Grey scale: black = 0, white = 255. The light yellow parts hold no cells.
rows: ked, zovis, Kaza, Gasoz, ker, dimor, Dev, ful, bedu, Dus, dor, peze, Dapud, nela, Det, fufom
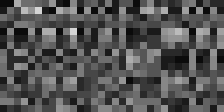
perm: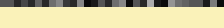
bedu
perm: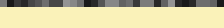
fufom
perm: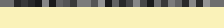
Det
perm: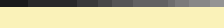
Dus
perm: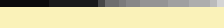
ker
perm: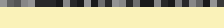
ful
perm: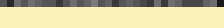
Kaza

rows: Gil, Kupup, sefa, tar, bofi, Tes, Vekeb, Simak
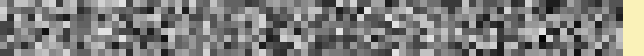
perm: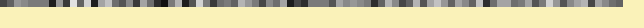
Kupup
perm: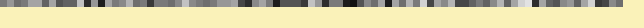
Simak
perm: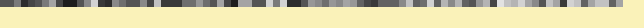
Gil

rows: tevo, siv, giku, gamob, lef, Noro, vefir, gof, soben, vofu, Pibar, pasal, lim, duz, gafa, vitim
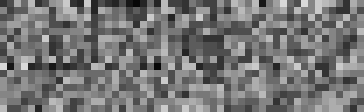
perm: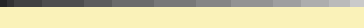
vitim
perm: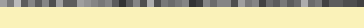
vefir
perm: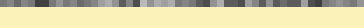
lim
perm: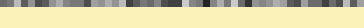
giku
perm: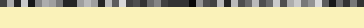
tevo
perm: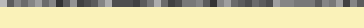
lef

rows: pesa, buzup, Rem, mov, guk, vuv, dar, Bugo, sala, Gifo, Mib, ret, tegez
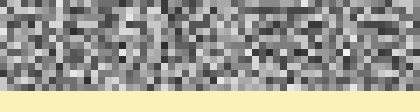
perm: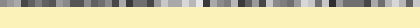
ret
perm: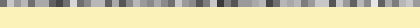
vuv
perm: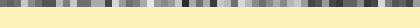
guk
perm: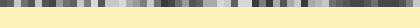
buzup

